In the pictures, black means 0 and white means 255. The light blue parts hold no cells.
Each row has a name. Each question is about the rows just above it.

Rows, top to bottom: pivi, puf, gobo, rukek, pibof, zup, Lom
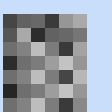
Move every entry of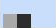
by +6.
[175  51]
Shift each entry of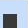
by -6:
[52]
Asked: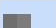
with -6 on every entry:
[105 118]
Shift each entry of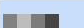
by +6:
[136 195 130  76]

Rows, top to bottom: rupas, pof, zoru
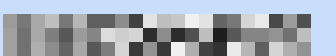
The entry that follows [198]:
[240]
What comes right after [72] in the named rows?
[155]
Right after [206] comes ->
[213]

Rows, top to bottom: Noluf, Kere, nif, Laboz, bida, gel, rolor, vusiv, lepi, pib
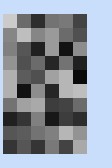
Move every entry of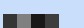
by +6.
[ 59 134  30  67]
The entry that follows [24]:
[61]
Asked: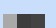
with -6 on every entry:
[163  55  61]

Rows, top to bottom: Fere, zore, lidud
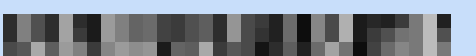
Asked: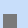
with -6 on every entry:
[115]
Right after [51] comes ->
[33]
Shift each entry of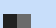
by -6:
[ 27 101]
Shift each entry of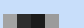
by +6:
[169  51  33 161]

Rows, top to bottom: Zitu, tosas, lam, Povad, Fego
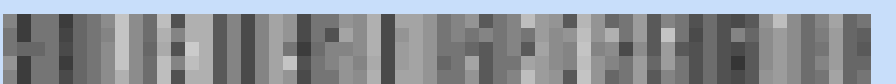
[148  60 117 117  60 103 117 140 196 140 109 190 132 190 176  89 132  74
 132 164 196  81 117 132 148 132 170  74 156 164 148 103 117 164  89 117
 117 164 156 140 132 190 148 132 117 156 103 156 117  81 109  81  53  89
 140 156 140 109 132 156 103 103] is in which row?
Povad
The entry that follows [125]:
[156]
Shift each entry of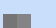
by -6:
[111 126]
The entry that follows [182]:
[148]
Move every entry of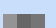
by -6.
[142  97 111]
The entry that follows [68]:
[103]

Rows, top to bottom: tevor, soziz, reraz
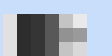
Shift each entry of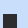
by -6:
[39]
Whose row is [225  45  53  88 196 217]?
reraz
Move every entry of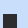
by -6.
[39]

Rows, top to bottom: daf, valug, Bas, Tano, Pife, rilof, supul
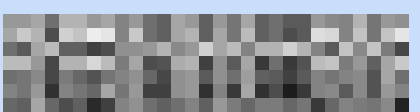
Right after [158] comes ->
[96]
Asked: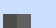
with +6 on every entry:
[ 83 102]
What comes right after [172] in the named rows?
[179]
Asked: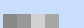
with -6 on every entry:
[131 146 202 160]

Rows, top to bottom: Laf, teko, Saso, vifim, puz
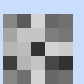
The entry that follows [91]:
[211]
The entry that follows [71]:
[50]
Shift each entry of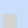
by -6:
[205]
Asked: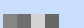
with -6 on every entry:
[128 106 205  98]

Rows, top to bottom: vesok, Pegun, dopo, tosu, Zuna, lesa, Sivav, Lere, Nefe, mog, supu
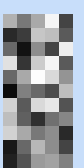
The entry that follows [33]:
[83]
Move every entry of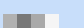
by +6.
[183 126 175 251]
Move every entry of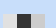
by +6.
[231  59 210]
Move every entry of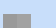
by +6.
[160 168]

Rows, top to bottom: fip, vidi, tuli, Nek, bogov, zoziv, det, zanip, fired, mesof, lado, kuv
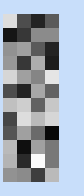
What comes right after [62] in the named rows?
[186]
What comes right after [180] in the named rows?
[42]
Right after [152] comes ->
[55]

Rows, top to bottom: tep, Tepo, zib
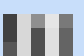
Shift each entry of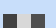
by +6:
[ 71 222  85]
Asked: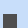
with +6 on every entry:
[85]
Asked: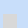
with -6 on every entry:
[210]
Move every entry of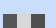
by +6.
[ 92 222  85]
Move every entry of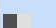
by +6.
[ 85 229]

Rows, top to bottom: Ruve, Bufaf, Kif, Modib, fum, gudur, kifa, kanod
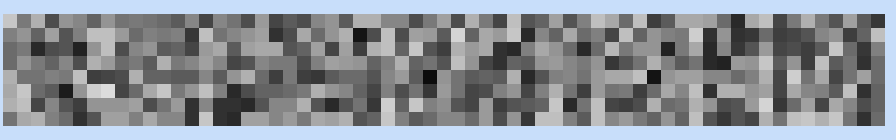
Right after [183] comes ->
[121]
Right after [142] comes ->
[84]

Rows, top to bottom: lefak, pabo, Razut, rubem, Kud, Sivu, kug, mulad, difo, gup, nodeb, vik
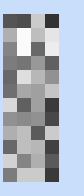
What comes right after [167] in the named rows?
[160]
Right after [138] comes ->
[145]
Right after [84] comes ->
[78]
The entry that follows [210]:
[132]

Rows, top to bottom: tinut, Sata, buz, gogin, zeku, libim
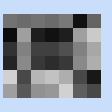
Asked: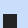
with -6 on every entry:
[30]
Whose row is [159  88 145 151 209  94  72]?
libim
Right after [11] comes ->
[159]
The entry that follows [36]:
[137]
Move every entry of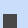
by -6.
[66]

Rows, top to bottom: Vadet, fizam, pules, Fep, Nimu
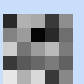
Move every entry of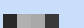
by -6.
[ 35 171 163  51]
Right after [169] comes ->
[57]
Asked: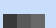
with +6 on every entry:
[ 63  95 110]
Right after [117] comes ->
[155]

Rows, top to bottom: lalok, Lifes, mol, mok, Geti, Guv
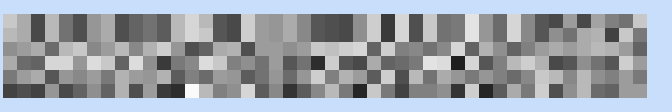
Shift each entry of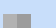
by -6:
[172 150]
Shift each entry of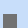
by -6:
[108]
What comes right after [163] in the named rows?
[128]
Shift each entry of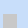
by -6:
[194]
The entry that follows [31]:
[214]
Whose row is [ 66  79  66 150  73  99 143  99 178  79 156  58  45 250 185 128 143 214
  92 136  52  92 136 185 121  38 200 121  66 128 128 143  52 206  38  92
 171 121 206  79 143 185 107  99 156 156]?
Guv
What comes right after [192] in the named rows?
[206]

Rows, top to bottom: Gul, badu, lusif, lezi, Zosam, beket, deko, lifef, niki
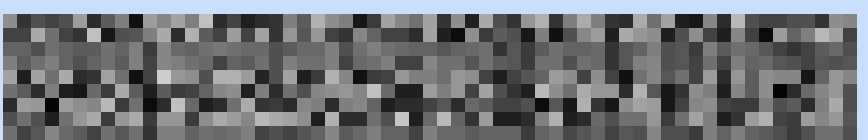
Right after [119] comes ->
[112]
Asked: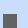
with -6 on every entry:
[93]
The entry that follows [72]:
[86]
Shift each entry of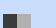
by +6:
[ 65 182]
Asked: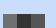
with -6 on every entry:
[106  46  80]
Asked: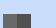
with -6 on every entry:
[99 74]
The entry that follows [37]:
[80]

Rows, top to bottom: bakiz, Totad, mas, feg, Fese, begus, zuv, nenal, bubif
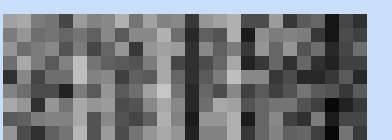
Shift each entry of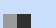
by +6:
[161  54]
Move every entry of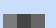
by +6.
[130  76 108]
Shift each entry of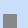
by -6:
[130]
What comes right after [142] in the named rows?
[124]

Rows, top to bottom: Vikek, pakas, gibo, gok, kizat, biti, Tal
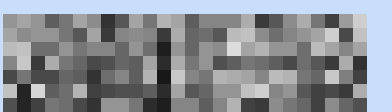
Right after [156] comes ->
[206]
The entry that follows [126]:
[65]
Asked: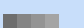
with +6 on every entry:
[116 139 154 170]

